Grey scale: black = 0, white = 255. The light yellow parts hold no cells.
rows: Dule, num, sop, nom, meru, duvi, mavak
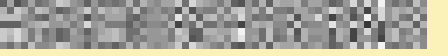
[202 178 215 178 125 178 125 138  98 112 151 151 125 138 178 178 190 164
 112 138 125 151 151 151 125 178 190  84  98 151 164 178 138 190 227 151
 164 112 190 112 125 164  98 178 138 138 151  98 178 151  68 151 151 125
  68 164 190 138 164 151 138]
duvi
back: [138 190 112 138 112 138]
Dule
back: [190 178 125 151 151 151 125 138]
duvi
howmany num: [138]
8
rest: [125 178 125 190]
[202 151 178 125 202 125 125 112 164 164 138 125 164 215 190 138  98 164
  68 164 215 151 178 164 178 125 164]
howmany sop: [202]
2
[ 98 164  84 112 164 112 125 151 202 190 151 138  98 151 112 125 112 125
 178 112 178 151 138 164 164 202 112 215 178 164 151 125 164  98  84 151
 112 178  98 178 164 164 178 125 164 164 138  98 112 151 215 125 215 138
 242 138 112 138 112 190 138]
Dule

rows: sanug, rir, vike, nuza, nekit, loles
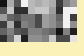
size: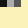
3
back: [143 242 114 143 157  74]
nuza
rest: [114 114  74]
[157 143 100 242  61]
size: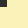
1
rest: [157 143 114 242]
[143]
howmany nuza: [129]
1

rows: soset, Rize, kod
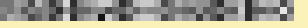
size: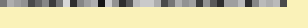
41
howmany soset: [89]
2
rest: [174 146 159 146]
[146  89  46 159 159 186  46 134 186 174 186  74 159]
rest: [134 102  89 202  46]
[ 89  89 118  89 230 102]
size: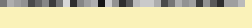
35
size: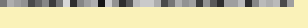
42

